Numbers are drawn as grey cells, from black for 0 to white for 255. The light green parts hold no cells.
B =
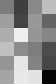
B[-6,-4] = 124
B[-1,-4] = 165
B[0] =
[124, 63, 137, 190]
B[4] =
[149, 230, 131, 70]
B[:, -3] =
[63, 68, 239, 140, 230, 232]

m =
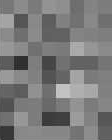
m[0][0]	120
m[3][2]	113
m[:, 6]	[131, 137, 129, 149, 98, 122, 168, 123, 131, 140]
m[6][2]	145
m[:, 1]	[139, 85, 111, 139, 48, 138, 93, 122, 152, 136]
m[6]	[101, 93, 145, 112, 193, 175, 168, 129]
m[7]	[82, 122, 124, 105, 123, 147, 123, 134]
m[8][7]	86
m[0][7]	124
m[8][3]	60
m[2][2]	138
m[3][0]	151
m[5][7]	127
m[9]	[56, 136, 138, 135, 135, 116, 140, 97]
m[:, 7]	[124, 111, 126, 138, 117, 127, 129, 134, 86, 97]
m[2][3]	97
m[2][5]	132
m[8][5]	156
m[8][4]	64
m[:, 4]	[142, 129, 98, 122, 113, 101, 193, 123, 64, 135]

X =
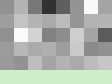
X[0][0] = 146
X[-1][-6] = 189
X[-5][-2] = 250
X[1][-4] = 187
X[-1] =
[153, 146, 189, 165, 179, 170, 187, 198]
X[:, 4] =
[95, 187, 141, 158, 179]
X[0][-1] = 164
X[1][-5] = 170
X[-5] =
[146, 179, 120, 50, 95, 148, 250, 164]
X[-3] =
[144, 251, 211, 130, 141, 206, 164, 91]
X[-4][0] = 158
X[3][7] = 145

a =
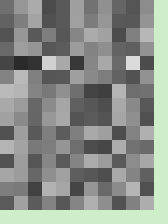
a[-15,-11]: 111
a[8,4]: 168
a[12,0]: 165
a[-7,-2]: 143
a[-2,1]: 122
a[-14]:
[98, 126, 164, 81, 89, 160, 124, 150, 89, 88, 148]
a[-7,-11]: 161
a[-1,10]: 173
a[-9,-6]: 111
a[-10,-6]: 159
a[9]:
[81, 158, 89, 127, 92, 127, 169, 159, 77, 130, 176]
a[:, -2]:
[85, 88, 128, 95, 219, 82, 110, 137, 143, 130, 114, 140, 132, 181, 129]
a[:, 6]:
[114, 124, 171, 131, 134, 137, 68, 87, 91, 169, 77, 172, 87, 149, 175]
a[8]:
[161, 138, 102, 152, 168, 84, 91, 84, 165, 143, 80]
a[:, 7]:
[144, 150, 161, 143, 168, 125, 63, 78, 84, 159, 71, 156, 78, 105, 142]
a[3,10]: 146
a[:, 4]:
[89, 89, 87, 92, 169, 88, 144, 165, 168, 92, 149, 90, 160, 166, 87]
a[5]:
[131, 185, 128, 86, 88, 159, 137, 125, 98, 82, 146]
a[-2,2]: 65
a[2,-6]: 134
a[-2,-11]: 126
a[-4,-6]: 132
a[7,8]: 169
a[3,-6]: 156
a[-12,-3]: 99
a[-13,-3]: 76
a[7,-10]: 155
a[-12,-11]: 105

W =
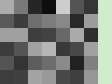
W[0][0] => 172
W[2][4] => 104
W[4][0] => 84
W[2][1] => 160
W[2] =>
[159, 160, 62, 66, 104, 170, 46]
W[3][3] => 182
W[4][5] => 33
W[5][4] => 72
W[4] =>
[84, 52, 93, 109, 138, 33, 128]
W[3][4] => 57
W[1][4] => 136
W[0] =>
[172, 121, 38, 14, 205, 84, 54]

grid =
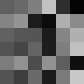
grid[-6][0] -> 96
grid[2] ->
[97, 86, 85, 28, 134, 176]
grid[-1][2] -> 106
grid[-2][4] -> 94
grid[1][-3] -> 12
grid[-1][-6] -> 83
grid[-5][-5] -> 148
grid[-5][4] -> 175
